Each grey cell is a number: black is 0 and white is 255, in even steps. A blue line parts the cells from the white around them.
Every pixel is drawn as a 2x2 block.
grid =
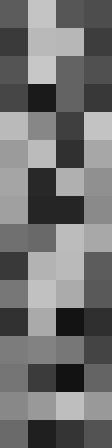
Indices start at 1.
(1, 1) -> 92
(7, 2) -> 40
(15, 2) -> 153
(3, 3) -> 99
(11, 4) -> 89
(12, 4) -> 47
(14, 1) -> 117
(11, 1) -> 119
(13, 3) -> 119
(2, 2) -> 185
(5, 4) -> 195
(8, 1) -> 160
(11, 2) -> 193
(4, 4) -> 56
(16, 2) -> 31
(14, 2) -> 59
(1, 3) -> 86
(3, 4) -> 80
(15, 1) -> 136
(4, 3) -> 99

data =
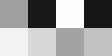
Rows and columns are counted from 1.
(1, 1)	159
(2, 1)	242
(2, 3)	163
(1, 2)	23

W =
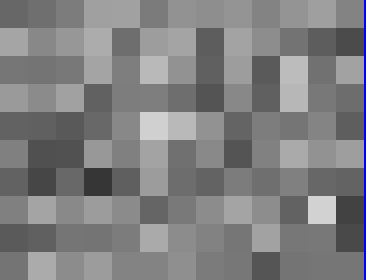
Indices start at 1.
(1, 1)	103
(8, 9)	164
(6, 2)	80
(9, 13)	73
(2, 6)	157
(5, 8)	146
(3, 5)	126
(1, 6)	123
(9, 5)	124
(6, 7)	112
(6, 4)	152
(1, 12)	159
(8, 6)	101
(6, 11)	170
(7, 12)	103
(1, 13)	131
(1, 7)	146
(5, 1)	98
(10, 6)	131
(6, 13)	158
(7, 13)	99
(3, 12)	113
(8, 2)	164
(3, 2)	116
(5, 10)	125
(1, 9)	148
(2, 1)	165
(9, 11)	119
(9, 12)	120
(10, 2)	171
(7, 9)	124
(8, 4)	156
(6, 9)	84
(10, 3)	140
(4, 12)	120
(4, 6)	126
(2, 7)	164

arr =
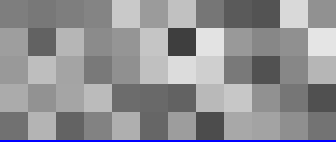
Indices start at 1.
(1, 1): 126
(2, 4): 139
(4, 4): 187
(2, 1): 158
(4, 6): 105
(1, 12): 145
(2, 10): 135
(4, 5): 108
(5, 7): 157
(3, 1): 153
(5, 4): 130
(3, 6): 192
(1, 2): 120
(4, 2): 146
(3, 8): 207
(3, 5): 144
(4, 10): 145
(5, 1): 113
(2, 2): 98

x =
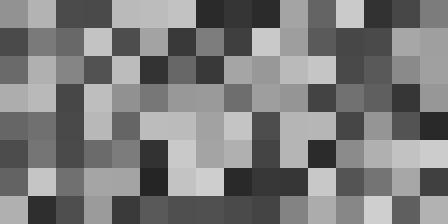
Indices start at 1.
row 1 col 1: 146
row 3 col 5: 188
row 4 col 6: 119
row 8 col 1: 176
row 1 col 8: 42
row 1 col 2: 179
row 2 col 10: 201
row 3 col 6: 51
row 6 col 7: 201
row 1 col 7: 194
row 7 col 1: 99
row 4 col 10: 158
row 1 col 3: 75
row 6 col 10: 68
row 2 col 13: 71
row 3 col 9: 165
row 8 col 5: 58
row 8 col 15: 95
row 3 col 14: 89
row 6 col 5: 124
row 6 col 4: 107
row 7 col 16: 64
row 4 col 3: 71
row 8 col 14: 207
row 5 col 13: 70
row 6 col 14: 176
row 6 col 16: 204
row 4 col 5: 145
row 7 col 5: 164
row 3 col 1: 106
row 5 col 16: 41
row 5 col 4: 184
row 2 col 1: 74
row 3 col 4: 82
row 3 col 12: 197

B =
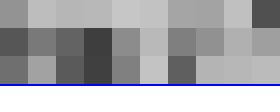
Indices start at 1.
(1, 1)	147
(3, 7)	95
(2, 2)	121
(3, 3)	90
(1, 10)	80
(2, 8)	145
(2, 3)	99
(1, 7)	165
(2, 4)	62
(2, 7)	127

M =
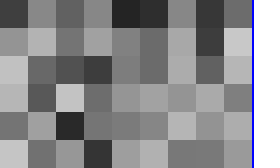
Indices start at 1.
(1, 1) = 63
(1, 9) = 108
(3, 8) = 97
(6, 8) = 121
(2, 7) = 168
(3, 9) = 182
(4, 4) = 109
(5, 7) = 181
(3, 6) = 107
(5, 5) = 123
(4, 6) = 162
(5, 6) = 134
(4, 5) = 149
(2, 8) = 61
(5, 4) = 117
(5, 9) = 173
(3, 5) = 125
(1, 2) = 136

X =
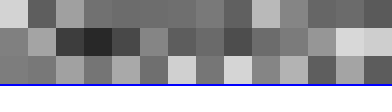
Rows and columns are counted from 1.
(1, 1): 211
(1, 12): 102
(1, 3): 160
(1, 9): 96
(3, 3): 161
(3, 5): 169
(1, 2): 94
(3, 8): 118
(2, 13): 216
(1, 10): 185
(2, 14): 206
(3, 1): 125
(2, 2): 164
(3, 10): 133

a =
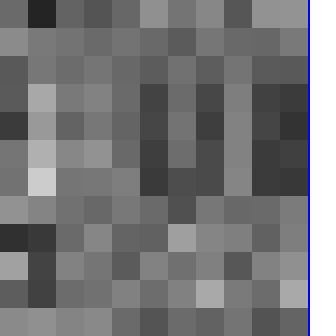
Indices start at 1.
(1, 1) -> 106
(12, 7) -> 107
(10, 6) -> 130
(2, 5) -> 115
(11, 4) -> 113
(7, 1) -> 114
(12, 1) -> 138
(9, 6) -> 97
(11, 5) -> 129
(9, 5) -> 100
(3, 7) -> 113
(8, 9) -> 104
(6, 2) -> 176
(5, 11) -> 51
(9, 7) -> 159
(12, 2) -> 144
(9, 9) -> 127
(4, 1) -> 90
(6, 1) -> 117
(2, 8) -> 118
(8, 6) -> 106
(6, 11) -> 64
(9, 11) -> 126
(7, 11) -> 56
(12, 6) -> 84
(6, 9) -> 130
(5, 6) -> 70
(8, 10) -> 106
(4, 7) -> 107
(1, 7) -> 116
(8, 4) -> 104
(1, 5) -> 103

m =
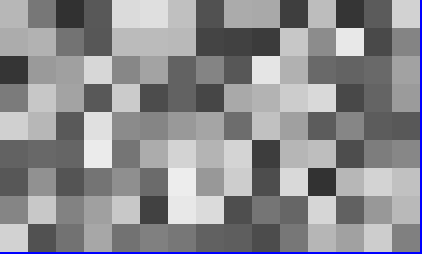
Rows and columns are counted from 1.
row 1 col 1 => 183
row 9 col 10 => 76
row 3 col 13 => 99
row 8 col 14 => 152
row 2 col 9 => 65
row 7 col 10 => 77
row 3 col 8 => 132
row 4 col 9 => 169
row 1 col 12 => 189
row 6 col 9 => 212
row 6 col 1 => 98
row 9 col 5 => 114
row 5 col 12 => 92
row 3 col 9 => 87
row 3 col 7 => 98
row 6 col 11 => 182
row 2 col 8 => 68
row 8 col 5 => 200
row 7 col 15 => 193
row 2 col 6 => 187
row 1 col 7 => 192
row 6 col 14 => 125
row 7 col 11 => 217
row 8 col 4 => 160
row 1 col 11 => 62
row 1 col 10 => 169
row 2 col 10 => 59
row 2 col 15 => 132
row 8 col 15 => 185
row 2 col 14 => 73
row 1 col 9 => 171
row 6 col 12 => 190
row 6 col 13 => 77
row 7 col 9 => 205
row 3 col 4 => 215
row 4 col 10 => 179
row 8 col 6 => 65
